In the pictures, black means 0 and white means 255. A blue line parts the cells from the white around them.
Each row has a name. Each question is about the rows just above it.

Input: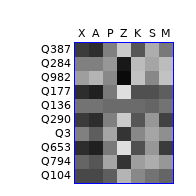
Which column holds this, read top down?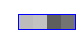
M
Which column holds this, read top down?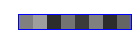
X
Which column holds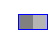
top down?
A
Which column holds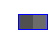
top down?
K
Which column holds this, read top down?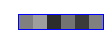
X
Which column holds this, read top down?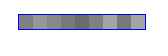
P
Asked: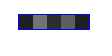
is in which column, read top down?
A

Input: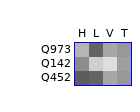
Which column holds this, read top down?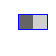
L
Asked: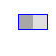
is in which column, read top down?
V
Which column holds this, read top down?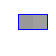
T
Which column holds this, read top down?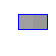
T
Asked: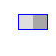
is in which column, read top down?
V
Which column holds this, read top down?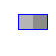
H

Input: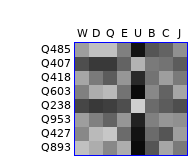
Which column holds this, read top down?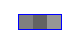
E
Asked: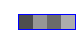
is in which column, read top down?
E
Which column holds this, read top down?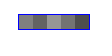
E
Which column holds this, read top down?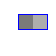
D
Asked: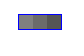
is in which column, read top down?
B
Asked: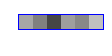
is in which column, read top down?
W

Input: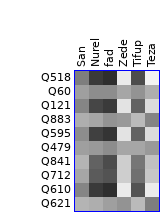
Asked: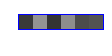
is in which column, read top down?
fad
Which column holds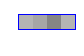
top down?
San

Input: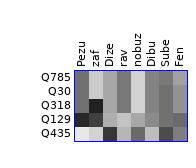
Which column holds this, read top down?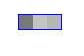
rav
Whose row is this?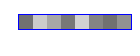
Q30
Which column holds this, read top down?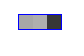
Dize
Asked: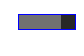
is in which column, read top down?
Pezu

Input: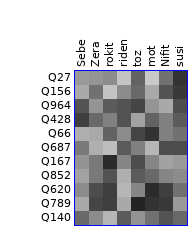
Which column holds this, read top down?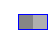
riden
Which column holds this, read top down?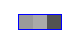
Sebe
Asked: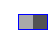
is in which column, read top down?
Sebe
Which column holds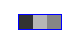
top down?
mot

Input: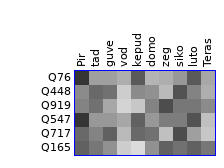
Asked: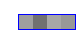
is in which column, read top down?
guve
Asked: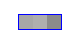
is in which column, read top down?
Teras
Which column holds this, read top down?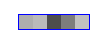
zeg
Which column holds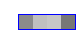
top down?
Teras

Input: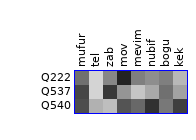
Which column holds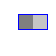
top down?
mevim
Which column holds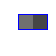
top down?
mufur
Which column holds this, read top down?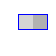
tel

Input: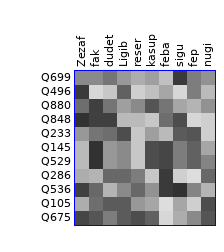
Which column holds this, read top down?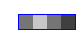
dudet
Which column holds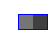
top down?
dudet
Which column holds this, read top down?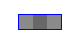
Ligib
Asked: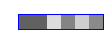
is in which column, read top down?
fep

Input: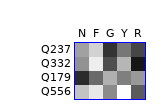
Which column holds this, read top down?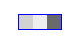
F

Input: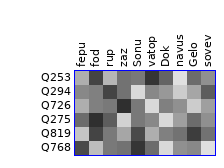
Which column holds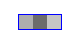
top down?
fepu
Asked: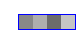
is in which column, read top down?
fepu
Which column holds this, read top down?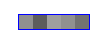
sovev
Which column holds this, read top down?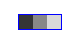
vatop
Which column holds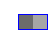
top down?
Gelo
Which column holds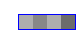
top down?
fepu
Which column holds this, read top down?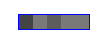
rup

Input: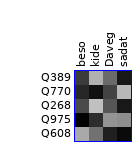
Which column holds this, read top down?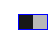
sadat
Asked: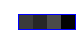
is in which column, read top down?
beso
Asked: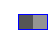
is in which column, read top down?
Daveg
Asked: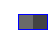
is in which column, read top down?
Daveg

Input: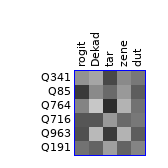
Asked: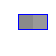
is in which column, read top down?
zene
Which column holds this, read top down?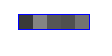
rogit
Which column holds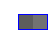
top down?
dut
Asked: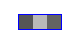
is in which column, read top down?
Dekad
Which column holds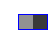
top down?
rogit
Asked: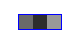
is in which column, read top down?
tar

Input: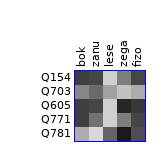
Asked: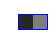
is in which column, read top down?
zega
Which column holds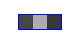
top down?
fizo

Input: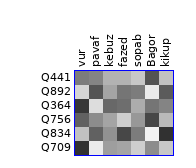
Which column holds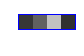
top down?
vur
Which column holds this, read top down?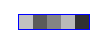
kikup
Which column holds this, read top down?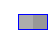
sopab
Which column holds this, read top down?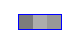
sopab

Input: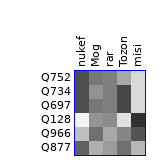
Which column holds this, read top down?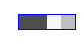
nukef
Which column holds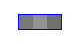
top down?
Mog

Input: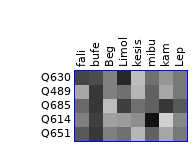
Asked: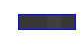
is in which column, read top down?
bufe
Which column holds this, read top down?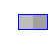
Beg
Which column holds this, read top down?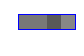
Lep
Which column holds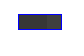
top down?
bufe
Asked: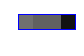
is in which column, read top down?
mibu

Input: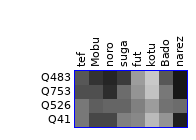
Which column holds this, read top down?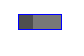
tef
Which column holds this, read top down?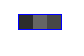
noro
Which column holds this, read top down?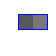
Bado
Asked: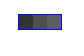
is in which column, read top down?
Mobu
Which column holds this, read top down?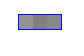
fut

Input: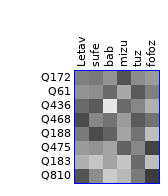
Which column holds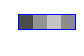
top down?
sufe
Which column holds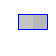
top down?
mizu

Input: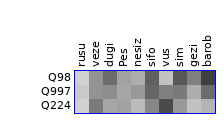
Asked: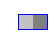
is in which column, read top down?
vus
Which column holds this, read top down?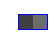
barob
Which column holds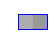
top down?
nesiz
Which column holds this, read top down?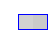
rusu
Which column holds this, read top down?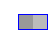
nesiz
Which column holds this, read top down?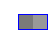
sim
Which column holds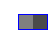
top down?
vus

